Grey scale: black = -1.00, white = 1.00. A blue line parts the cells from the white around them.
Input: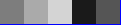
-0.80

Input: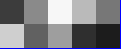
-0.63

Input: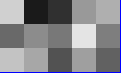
0.25

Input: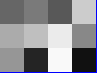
0.95

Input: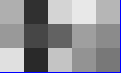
0.15

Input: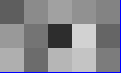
0.54
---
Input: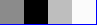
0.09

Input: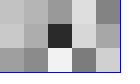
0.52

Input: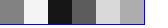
0.02

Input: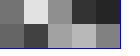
-0.10

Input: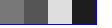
-0.06

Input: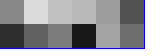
0.07

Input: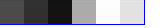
-0.41
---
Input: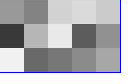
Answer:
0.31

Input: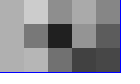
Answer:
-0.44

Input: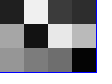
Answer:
-0.97

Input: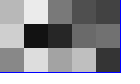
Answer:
-0.59

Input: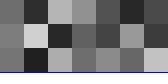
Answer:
0.52

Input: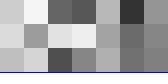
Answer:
0.00

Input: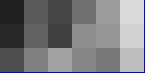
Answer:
0.49

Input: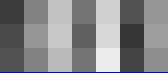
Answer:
0.11

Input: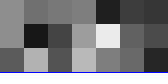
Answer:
-0.70

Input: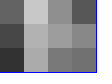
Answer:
-0.11
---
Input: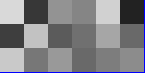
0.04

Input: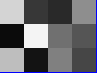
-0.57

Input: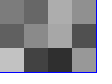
-0.19

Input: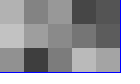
0.19

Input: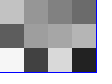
0.18

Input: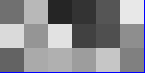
-0.60
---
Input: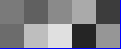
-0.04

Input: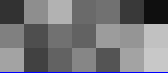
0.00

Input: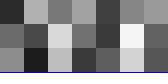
-0.17

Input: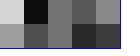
0.67

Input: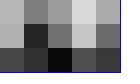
0.38

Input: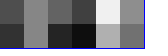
-0.39

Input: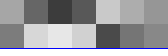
0.30

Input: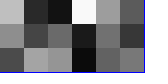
0.11

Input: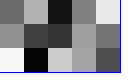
0.13
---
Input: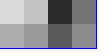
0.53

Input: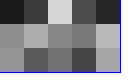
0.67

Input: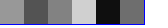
0.63

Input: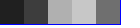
0.38

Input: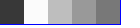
0.49

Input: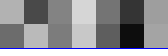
-0.09

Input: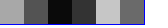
-0.60

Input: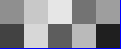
0.80

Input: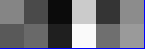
0.59

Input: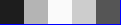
0.96
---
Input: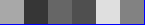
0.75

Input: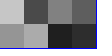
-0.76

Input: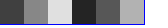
-0.32

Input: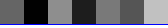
-0.33

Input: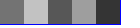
0.24

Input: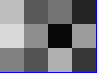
0.38
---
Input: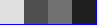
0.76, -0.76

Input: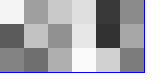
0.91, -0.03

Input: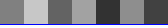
0.00, -0.49

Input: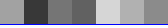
0.27, 0.09

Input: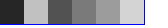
-0.70, 0.66

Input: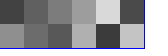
-0.48, 0.54

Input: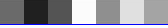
-0.17, 0.29

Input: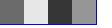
-0.16, 0.18
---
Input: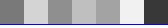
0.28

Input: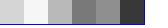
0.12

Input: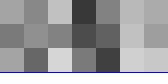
0.02

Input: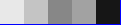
-0.83

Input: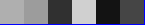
-0.85

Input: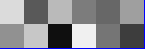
-0.19

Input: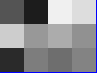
0.61
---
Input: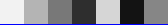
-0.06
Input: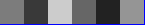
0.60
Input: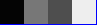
-0.39
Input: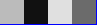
0.76
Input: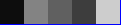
-0.25
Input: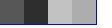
0.52
